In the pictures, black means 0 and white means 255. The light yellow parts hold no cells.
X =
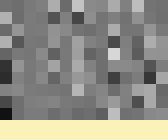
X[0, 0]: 114
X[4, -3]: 92
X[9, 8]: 95
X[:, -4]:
[128, 114, 117, 127, 130, 138, 112, 129, 128, 112]
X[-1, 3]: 123
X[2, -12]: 122
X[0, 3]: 127
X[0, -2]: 115
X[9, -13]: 111
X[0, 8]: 135
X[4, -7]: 100
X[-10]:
[114, 110, 121, 127, 173, 107, 195, 138, 135, 171, 128, 189, 115, 112]
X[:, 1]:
[110, 109, 149, 87, 121, 148, 129, 136, 111, 111]
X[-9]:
[177, 109, 123, 120, 83, 128, 70, 142, 116, 127, 114, 145, 118, 111]
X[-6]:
[101, 121, 118, 138, 97, 121, 159, 100, 112, 215, 130, 92, 147, 146]
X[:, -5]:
[171, 127, 172, 74, 215, 139, 63, 109, 154, 189]
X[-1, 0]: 17
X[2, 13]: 121
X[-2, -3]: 78
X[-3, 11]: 163
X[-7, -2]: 173
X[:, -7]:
[138, 142, 111, 129, 100, 129, 143, 126, 115, 110]
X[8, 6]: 118
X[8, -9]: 121
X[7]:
[130, 136, 123, 121, 119, 116, 181, 126, 133, 109, 129, 163, 170, 104]
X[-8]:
[107, 149, 122, 123, 146, 137, 115, 111, 119, 172, 117, 117, 148, 121]
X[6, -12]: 120

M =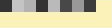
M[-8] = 52
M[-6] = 178
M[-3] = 72

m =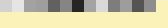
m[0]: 210
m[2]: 162
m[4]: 97

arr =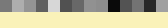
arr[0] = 121
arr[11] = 115
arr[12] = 40
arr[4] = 215

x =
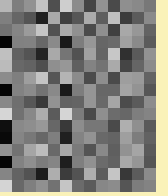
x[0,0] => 182
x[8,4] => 147
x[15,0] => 212
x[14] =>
[133, 99, 83, 28, 174, 60, 83, 174, 92, 197, 56, 92, 139]
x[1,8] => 94
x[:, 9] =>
[74, 192, 64, 107, 199, 170, 74, 103, 166, 108, 74, 100, 95, 98, 197, 140]
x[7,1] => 130
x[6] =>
[140, 127, 158, 196, 86, 180, 139, 75, 142, 74, 158, 154, 99]
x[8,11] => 91
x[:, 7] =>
[68, 171, 75, 151, 161, 131, 75, 149, 149, 74, 119, 147, 84, 145, 174, 91]
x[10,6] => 141
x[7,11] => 147
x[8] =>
[136, 111, 87, 57, 147, 98, 100, 149, 105, 166, 76, 91, 141]
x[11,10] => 159
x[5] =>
[187, 104, 99, 79, 143, 151, 95, 131, 115, 170, 69, 101, 139]
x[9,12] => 132
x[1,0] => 127
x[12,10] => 146
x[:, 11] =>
[137, 91, 151, 138, 90, 101, 154, 147, 91, 126, 143, 125, 165, 150, 92, 125]
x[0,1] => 126
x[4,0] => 192
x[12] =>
[146, 114, 165, 189, 105, 168, 122, 84, 137, 95, 146, 165, 90]
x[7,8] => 103
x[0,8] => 146
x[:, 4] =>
[79, 170, 81, 138, 169, 143, 86, 137, 147, 91, 103, 127, 105, 133, 174, 114]
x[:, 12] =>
[120, 138, 99, 91, 146, 139, 99, 86, 141, 132, 90, 98, 90, 85, 139, 131]
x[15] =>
[212, 104, 127, 144, 114, 197, 107, 91, 135, 140, 85, 125, 131]
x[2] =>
[114, 133, 155, 197, 81, 170, 144, 75, 143, 64, 168, 151, 99]
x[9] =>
[214, 113, 136, 173, 91, 213, 124, 74, 143, 108, 103, 126, 132]

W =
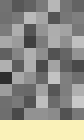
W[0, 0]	114
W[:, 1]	[87, 120, 174, 155, 133, 93, 168, 107, 121, 73]
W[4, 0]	96
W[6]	[46, 168, 145, 104, 195, 127, 110]
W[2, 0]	123
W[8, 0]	111
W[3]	[168, 155, 63, 124, 174, 143, 192]
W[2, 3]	148
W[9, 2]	146
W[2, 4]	173
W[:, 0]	[114, 112, 123, 168, 96, 176, 46, 157, 111, 110]
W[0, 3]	122
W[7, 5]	126
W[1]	[112, 120, 186, 165, 85, 119, 127]
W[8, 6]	201
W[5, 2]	175
